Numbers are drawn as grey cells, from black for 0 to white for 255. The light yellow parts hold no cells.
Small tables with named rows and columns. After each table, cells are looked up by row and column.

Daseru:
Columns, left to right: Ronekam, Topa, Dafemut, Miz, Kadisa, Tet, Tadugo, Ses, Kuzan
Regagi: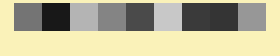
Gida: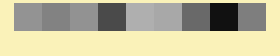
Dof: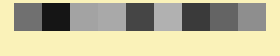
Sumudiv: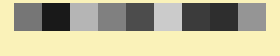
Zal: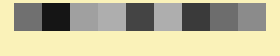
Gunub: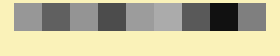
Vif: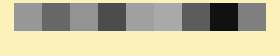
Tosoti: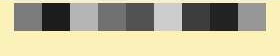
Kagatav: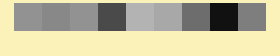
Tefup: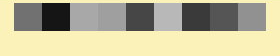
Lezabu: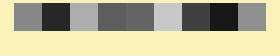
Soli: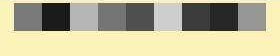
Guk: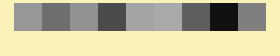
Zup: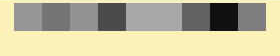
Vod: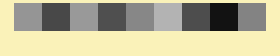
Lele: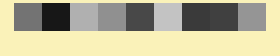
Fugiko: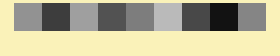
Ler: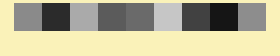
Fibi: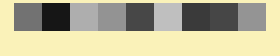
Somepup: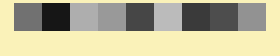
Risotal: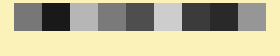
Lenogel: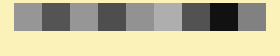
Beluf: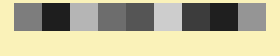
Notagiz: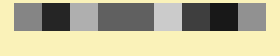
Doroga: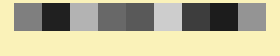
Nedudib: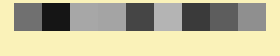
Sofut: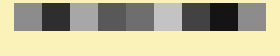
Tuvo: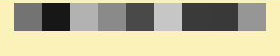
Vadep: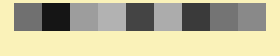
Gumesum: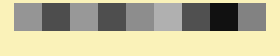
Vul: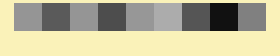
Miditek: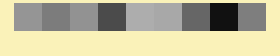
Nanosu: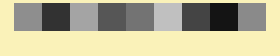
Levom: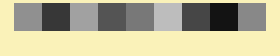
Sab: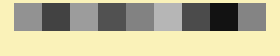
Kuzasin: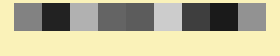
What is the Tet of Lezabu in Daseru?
200
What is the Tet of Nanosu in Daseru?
192
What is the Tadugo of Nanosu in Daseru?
68
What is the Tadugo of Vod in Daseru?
77
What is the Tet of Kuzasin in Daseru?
204
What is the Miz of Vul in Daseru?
77
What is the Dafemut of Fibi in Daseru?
174
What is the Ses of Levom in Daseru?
19
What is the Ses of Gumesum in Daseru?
17
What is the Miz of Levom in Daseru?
84
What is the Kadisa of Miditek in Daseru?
173
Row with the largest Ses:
Vadep

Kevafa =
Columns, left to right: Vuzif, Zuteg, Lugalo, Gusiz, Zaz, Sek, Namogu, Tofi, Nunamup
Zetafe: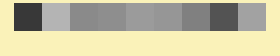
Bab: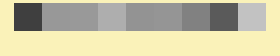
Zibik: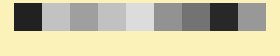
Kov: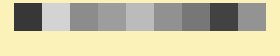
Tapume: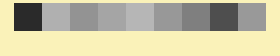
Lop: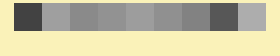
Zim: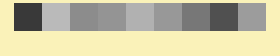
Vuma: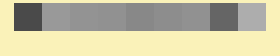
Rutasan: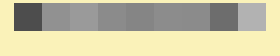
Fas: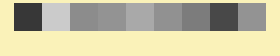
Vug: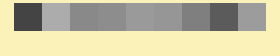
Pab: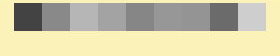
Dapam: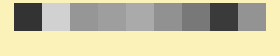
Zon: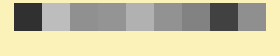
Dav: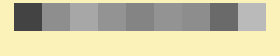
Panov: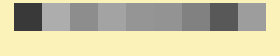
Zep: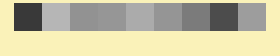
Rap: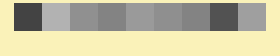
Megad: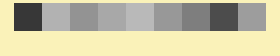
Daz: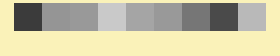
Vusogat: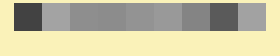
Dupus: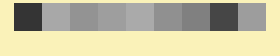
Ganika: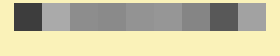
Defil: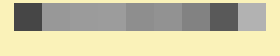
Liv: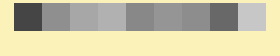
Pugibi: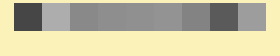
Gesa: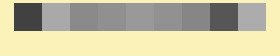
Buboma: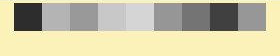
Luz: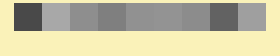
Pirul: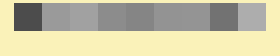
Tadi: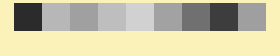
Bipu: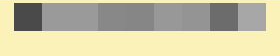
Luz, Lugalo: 142
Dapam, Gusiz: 158
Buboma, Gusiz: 200
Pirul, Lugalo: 161
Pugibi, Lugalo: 137
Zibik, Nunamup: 152
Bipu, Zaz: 134
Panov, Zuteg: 173
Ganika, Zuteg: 170
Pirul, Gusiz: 140

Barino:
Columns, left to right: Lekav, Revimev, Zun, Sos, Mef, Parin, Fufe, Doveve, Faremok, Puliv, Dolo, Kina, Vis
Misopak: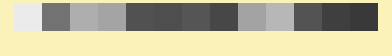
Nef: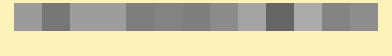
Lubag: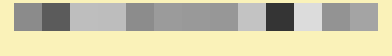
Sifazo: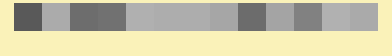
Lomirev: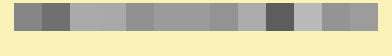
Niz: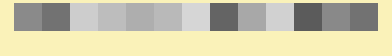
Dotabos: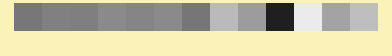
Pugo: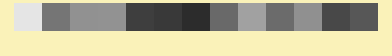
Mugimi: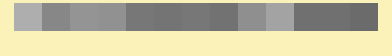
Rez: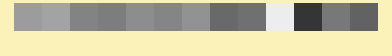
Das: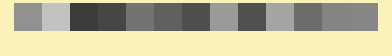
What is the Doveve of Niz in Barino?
100
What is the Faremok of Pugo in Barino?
161
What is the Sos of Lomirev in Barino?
169
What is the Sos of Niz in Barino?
189
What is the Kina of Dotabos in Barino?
163
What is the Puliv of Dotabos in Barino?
31
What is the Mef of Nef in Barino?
126
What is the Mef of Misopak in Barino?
81
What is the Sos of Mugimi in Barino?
145
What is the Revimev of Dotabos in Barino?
128
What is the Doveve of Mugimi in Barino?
114
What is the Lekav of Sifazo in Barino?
89
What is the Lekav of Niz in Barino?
138
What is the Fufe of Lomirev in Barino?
155
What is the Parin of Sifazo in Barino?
173
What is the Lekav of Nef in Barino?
154
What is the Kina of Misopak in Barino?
63
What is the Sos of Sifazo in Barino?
113
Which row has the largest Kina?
Sifazo

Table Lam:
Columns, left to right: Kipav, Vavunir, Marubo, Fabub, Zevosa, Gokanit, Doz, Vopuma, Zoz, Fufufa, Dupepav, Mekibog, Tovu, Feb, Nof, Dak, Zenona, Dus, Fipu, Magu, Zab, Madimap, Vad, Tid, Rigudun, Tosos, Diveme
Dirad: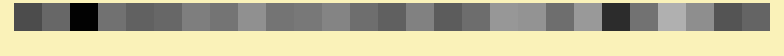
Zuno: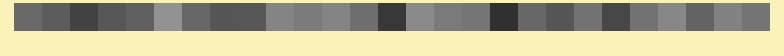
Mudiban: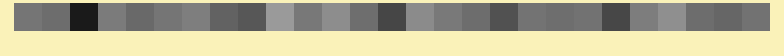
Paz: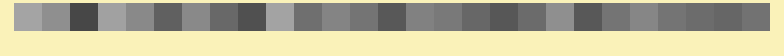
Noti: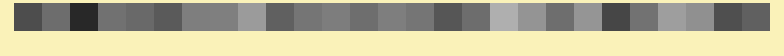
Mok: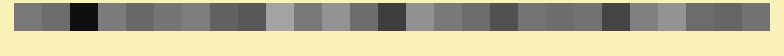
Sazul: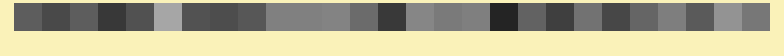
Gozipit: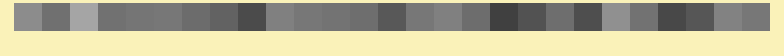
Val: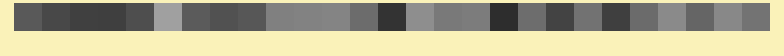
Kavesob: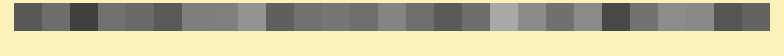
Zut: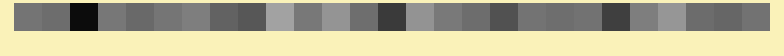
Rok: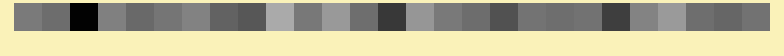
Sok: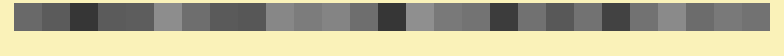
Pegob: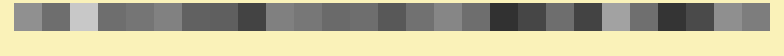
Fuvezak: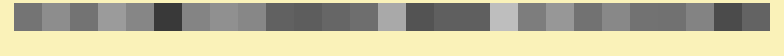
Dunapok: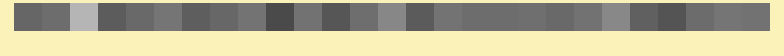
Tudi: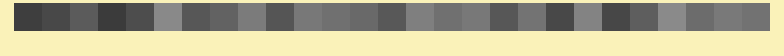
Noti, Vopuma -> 127
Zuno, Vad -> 114
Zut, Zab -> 114
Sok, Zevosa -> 93
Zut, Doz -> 126
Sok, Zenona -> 115
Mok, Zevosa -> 105
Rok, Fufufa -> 170
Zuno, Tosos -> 130
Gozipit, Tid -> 72
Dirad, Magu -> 110
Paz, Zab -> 88
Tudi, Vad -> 94
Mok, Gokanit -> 117
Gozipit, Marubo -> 165
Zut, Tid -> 150
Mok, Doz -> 126
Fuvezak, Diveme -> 99

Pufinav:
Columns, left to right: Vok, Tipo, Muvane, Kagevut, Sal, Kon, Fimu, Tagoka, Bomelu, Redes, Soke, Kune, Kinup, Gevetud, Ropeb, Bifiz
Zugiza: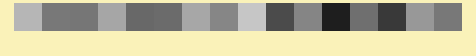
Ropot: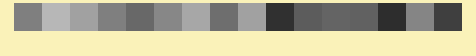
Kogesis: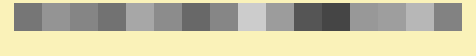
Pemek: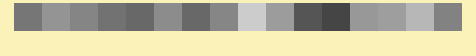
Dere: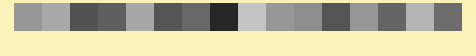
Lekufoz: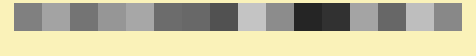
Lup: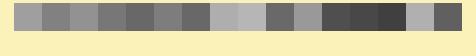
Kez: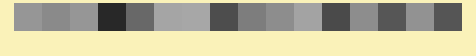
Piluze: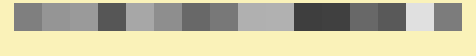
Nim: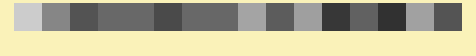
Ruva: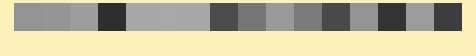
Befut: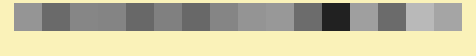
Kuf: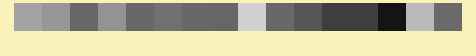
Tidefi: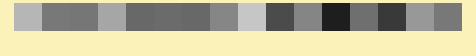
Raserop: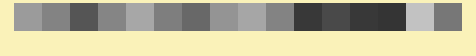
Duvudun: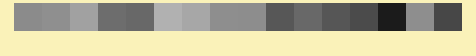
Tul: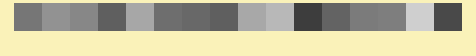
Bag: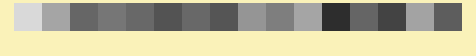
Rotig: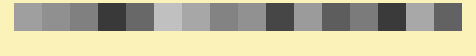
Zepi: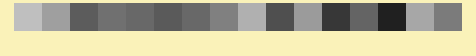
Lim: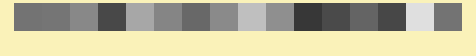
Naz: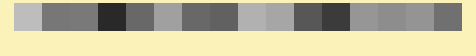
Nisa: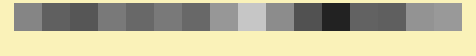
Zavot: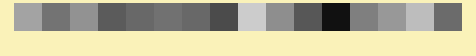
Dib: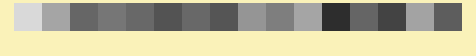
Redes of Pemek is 156
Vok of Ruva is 147
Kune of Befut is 33
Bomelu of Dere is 196
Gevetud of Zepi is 32
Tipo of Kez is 138
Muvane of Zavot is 146
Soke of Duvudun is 104
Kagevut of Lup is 119
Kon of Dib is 83
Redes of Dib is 126
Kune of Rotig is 93
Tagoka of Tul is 95
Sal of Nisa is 104
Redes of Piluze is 177
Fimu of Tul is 104
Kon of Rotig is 192

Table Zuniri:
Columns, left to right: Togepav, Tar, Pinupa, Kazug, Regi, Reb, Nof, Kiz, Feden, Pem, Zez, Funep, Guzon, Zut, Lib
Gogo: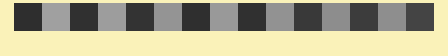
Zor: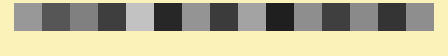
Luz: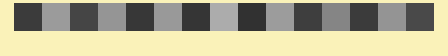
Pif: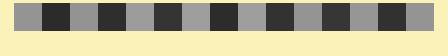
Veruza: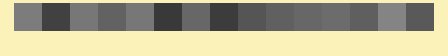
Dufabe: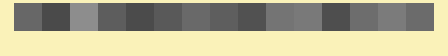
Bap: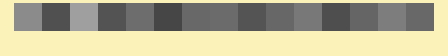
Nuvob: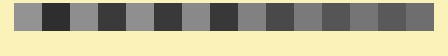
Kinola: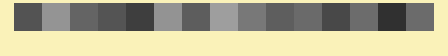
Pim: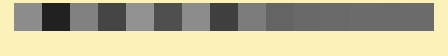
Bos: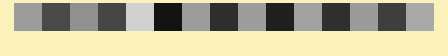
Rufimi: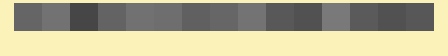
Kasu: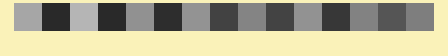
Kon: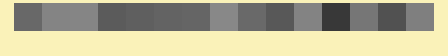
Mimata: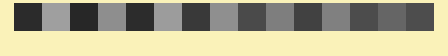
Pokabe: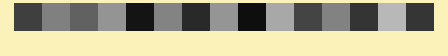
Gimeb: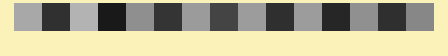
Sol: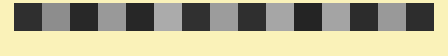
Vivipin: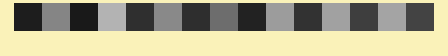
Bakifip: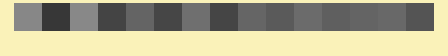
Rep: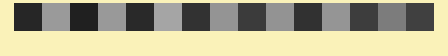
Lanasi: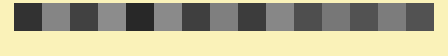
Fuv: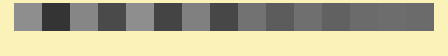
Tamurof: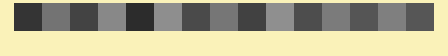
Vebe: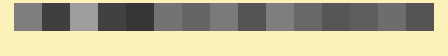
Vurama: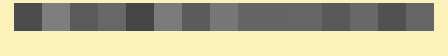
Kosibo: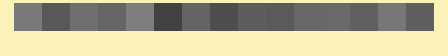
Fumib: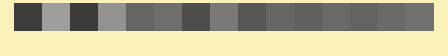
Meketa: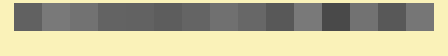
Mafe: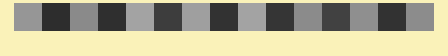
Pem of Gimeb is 47
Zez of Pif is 148
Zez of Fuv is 111
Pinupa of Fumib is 58
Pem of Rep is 147
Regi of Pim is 146
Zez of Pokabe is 68
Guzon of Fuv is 107
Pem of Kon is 88
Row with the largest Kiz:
Luz

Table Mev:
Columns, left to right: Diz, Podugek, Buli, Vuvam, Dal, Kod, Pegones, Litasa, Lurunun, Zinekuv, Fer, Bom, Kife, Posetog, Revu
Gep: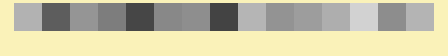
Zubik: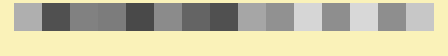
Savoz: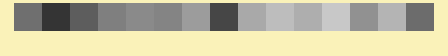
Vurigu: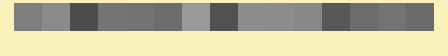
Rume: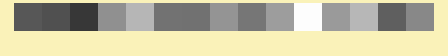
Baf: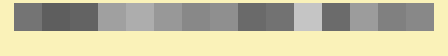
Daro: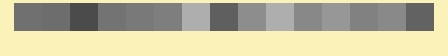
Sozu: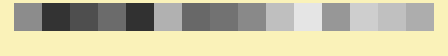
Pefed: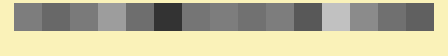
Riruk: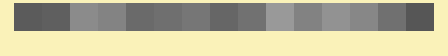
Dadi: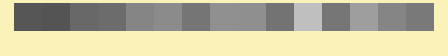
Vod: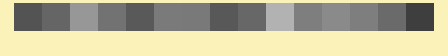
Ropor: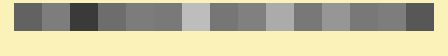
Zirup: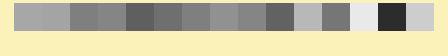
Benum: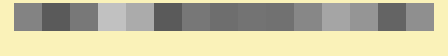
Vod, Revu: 62
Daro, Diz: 112
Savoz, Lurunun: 169
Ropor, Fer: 120
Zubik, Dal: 73
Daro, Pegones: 174
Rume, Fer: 253
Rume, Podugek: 80
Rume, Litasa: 148
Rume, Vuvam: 144
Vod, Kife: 126
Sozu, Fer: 229
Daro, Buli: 75
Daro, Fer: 136
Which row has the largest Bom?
Savoz

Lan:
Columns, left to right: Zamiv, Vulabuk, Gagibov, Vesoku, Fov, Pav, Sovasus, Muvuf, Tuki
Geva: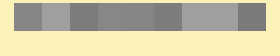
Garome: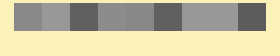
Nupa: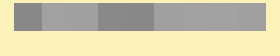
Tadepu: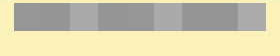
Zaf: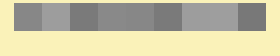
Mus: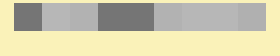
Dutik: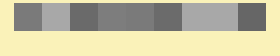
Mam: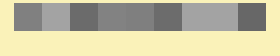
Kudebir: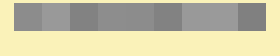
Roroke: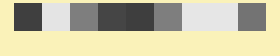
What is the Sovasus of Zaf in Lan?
157
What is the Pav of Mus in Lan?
178
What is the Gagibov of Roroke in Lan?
126
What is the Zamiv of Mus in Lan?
117
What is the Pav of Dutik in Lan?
107
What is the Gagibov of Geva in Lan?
124
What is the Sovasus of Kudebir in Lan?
153
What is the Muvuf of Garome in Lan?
152
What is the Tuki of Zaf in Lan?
120
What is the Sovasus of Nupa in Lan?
161
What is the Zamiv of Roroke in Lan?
63
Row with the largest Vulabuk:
Roroke

